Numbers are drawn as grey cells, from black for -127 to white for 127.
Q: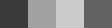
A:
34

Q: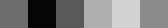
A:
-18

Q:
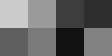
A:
-66

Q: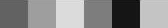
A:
-2

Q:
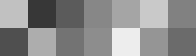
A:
-36

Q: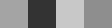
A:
36
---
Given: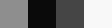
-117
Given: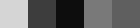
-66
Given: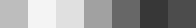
116
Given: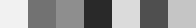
-13
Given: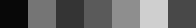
-10
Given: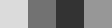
-13
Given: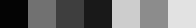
-14
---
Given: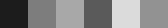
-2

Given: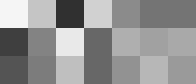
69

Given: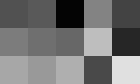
-38

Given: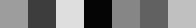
-66

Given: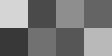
-53

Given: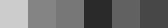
4

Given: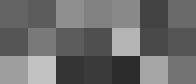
-35
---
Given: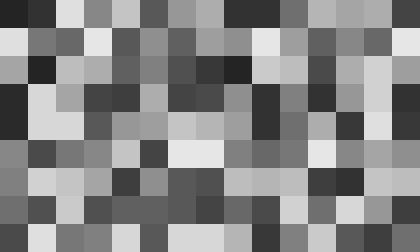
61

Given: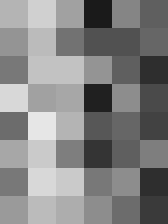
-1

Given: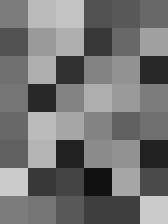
-94

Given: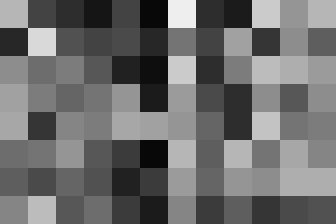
5

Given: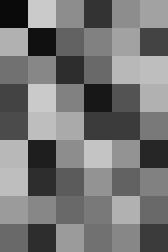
1

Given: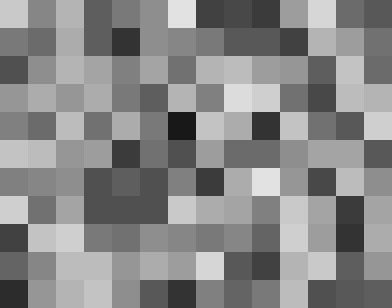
44

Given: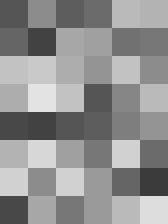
-20

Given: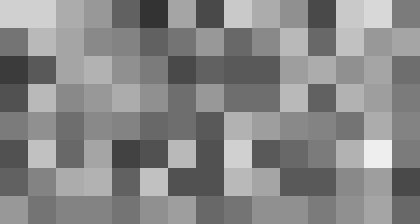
-4

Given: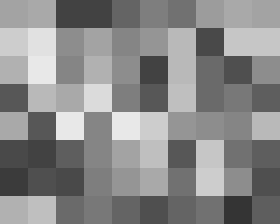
-33
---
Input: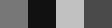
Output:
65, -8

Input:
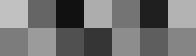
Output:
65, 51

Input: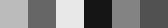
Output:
104, 59

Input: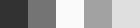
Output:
122, 95

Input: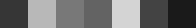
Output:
84, 56

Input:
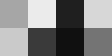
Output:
107, 87

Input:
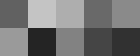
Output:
68, 46

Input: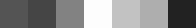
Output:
125, 66

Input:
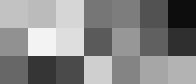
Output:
115, 94

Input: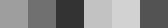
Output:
82, 66
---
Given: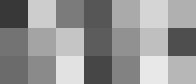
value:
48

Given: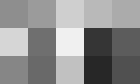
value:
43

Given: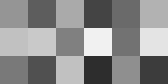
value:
50

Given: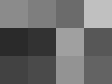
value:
64

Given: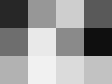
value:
-38

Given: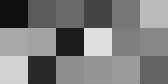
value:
58

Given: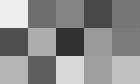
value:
-10

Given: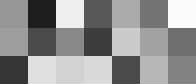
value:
123

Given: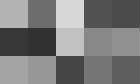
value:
-52

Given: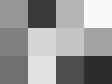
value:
121
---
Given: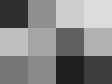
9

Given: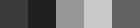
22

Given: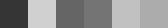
-11

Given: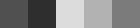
92

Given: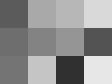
69

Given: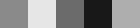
-20

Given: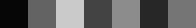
12
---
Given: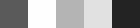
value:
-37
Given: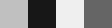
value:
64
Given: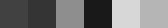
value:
-62
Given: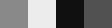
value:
9
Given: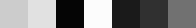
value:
76
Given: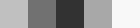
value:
64
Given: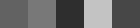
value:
-29
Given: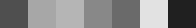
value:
-48
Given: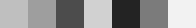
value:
63
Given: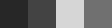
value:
-88
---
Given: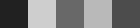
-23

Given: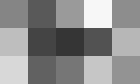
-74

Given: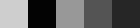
24

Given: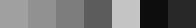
-35

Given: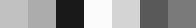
123

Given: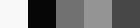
-14

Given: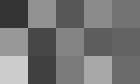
4

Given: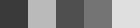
-48
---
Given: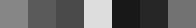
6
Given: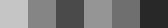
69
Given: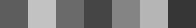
-34
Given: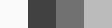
122
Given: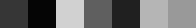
-73
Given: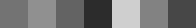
-12
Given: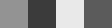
19
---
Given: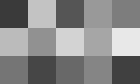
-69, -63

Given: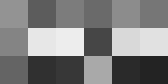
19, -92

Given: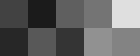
-61, 3

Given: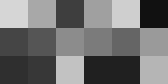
86, 53

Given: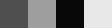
-48, 104

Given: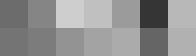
-19, 49
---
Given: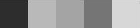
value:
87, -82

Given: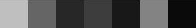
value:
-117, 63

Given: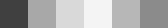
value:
11, -63

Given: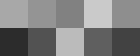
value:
14, -83

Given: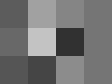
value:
-10, -42

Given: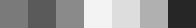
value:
-89, -5

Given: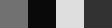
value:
-77, -14

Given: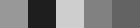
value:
-28, 24
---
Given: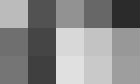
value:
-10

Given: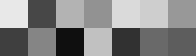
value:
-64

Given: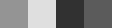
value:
20

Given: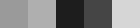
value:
26

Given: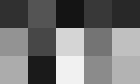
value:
44

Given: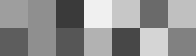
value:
-34

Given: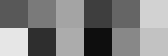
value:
102

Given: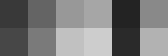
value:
-56

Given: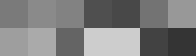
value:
30
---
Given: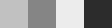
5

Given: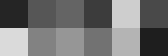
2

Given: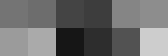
42

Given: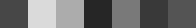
90

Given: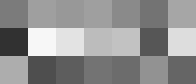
-49

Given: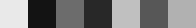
-108

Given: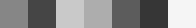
-58
